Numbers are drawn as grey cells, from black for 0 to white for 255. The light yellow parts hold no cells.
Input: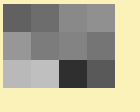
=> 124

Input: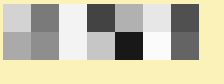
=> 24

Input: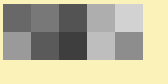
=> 62

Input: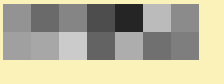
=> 173

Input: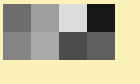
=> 170

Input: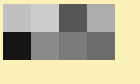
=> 138

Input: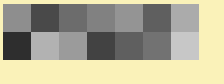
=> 95

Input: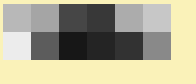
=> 36

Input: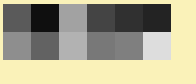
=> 120
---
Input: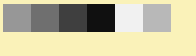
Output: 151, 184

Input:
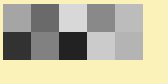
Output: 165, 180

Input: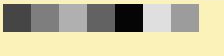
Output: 69, 156

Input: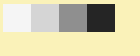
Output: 245, 37

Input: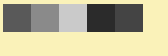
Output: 89, 68

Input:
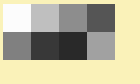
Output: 252, 161

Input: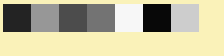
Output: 35, 205

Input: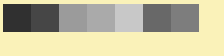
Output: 48, 125

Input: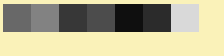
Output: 104, 217
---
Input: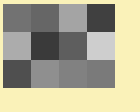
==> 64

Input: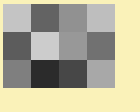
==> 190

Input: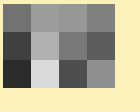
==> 128

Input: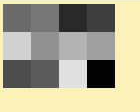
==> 63

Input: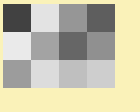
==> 94

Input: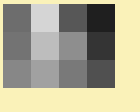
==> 31
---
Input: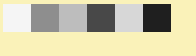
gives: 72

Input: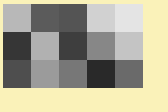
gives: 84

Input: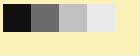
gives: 108

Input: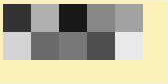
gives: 24

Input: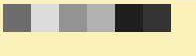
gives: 177

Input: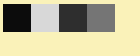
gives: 216
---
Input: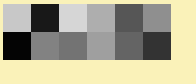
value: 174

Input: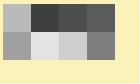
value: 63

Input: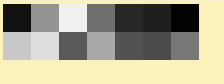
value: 39

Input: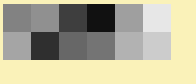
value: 17

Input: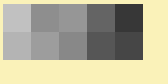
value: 150

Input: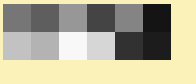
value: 68

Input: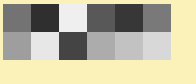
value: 88

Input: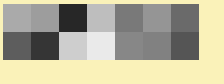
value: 121

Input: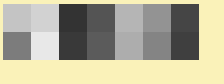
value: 181
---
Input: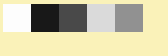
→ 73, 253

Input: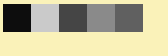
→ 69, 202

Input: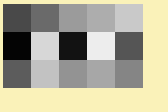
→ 18, 237

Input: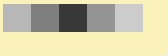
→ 56, 204

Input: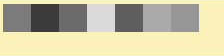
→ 218, 218

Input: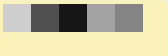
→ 22, 206

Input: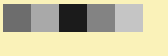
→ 27, 197
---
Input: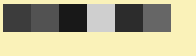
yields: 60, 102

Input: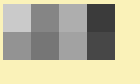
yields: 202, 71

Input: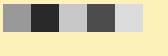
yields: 153, 220

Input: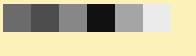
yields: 107, 235

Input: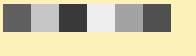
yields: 95, 80

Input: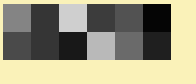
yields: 132, 31

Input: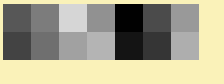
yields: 87, 174
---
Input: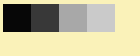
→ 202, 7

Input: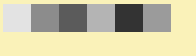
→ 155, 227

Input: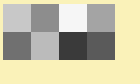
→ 164, 112

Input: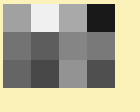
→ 25, 101

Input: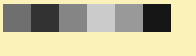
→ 22, 111

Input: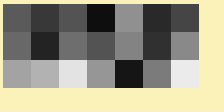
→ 69, 163

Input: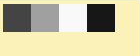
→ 23, 68

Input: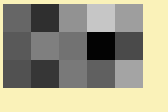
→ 158, 81

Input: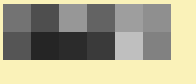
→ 143, 85
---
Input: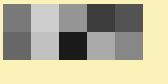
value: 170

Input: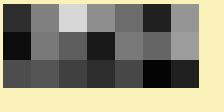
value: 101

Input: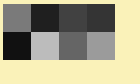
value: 101

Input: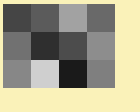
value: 76

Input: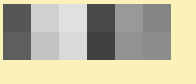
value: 146

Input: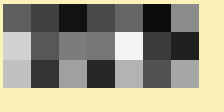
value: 59

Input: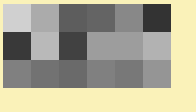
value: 157
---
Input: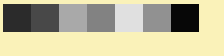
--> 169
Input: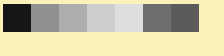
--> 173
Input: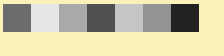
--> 169
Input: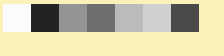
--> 148
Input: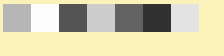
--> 84
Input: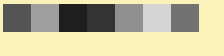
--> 30
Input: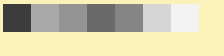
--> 148
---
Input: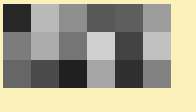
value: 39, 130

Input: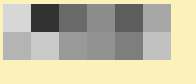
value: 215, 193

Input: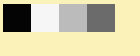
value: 4, 107

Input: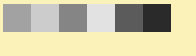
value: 162, 42

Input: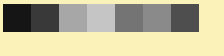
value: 21, 78

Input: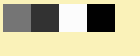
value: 117, 1

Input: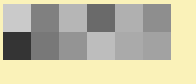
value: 202, 162
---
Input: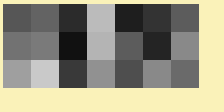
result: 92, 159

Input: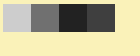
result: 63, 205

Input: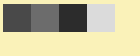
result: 219, 73

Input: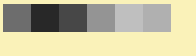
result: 176, 109

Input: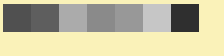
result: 47, 80

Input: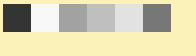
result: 119, 52

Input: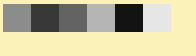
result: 230, 140

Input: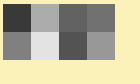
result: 113, 128
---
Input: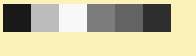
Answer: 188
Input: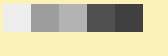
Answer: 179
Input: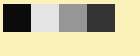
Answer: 150
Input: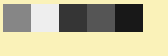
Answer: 134
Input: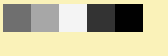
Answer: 167
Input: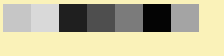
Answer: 198
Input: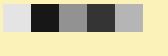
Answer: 181
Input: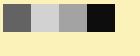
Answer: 163
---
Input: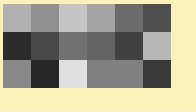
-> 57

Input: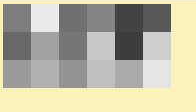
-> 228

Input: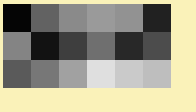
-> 190

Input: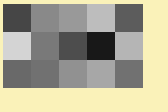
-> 113

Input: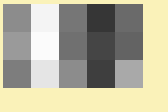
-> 169

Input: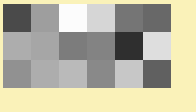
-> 96
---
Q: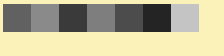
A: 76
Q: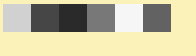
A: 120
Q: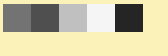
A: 192
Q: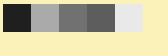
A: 113
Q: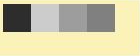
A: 204
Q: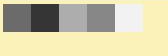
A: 173
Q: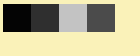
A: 47
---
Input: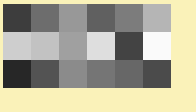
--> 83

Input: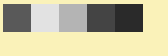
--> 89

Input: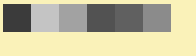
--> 196

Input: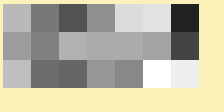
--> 102

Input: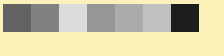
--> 220

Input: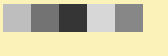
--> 190
